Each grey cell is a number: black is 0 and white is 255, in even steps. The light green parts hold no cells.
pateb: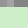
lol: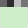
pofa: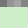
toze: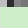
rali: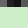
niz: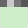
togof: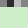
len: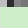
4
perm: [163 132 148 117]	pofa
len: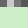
4
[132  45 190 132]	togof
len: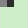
2
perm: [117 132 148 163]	pofa
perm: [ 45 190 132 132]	togof

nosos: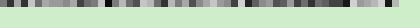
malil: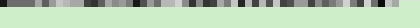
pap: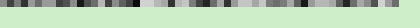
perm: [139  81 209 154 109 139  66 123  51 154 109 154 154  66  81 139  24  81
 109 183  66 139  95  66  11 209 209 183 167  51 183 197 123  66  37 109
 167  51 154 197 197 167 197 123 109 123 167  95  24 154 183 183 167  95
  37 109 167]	pap
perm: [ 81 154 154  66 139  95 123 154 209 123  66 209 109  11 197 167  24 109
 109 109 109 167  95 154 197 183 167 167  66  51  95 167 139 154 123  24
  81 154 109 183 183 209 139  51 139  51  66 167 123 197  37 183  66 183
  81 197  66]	malil
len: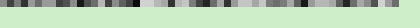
57
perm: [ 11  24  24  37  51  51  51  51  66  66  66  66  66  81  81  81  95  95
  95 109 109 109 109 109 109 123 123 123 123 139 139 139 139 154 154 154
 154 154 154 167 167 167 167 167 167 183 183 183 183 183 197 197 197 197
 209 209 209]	nosos
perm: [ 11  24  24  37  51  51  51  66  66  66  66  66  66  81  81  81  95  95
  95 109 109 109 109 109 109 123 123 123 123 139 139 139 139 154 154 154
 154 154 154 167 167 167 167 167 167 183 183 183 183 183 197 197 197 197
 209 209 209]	malil
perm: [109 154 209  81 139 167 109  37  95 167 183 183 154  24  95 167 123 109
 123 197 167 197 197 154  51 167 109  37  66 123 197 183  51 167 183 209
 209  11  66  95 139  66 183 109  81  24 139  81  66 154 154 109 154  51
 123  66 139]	pap
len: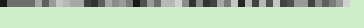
50

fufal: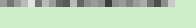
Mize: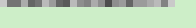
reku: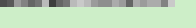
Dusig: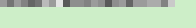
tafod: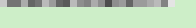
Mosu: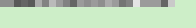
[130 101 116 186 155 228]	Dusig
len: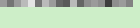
19
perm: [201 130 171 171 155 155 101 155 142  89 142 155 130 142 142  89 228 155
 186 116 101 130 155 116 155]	Dusig

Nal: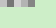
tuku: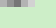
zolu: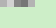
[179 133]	Nal
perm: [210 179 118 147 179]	tuku
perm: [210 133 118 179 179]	zolu
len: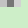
3
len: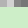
4

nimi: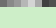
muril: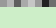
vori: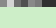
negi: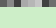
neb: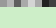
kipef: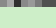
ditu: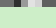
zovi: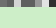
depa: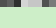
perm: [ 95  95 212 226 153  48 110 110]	ditu
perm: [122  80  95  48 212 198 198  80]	depa

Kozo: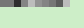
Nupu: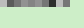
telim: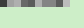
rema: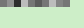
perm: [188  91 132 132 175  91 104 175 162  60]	telim
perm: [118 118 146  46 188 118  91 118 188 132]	rema
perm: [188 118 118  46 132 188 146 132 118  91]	Kozo

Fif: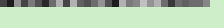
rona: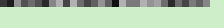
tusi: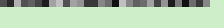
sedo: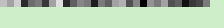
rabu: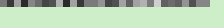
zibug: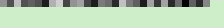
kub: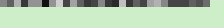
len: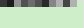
11
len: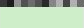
12

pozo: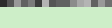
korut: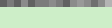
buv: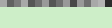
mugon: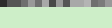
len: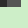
3
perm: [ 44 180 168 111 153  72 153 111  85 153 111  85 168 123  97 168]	buv
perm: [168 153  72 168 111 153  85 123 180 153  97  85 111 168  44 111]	buv
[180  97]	pozo
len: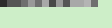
14
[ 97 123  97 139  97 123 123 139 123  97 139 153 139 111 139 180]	korut
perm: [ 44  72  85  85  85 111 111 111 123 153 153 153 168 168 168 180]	mugon

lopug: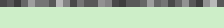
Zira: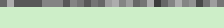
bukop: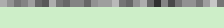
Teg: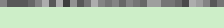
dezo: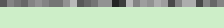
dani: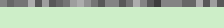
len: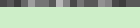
20
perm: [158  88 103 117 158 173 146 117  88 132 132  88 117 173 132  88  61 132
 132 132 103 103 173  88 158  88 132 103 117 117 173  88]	dani
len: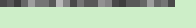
25
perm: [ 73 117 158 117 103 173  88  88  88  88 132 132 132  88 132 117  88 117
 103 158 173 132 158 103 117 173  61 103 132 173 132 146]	Zira
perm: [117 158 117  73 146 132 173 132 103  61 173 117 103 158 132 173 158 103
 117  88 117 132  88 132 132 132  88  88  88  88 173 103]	Zira

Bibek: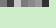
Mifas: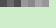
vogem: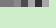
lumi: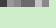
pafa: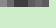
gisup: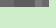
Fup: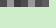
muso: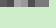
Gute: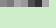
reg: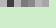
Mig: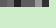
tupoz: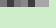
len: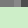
4
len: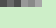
6
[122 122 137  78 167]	vogem
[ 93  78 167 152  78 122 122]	muso
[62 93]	pafa

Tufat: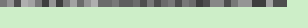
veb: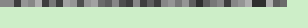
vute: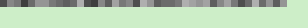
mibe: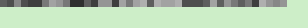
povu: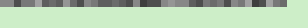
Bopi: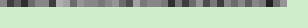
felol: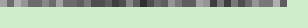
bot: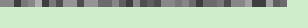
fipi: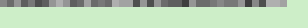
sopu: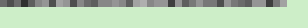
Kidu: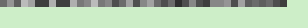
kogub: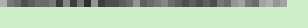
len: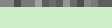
16
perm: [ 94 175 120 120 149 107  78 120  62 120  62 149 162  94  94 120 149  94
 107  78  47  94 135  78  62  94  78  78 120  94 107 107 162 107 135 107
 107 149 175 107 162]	felol
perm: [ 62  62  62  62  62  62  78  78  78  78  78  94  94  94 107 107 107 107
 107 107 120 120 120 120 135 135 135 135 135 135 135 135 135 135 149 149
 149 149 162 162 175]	bot
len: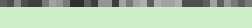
36
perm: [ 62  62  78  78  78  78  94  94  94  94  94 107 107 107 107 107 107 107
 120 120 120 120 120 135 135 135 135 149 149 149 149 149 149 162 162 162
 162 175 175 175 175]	vute
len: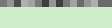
16
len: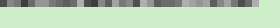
37

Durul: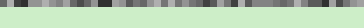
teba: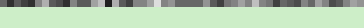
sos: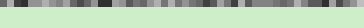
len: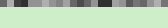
24
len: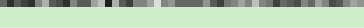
52

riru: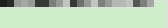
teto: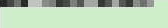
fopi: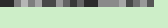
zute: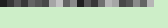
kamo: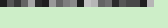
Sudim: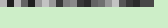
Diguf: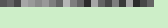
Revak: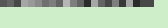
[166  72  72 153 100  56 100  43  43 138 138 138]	fopi
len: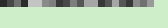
22
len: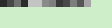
13
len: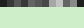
12

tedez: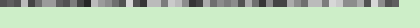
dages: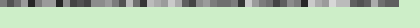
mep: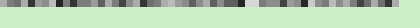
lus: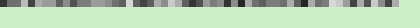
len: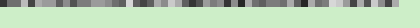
57
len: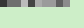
10

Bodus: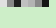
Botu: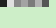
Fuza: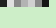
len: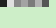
7
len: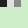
3
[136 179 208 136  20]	Fuza
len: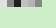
6
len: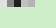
5
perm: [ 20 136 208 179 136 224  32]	Fuza

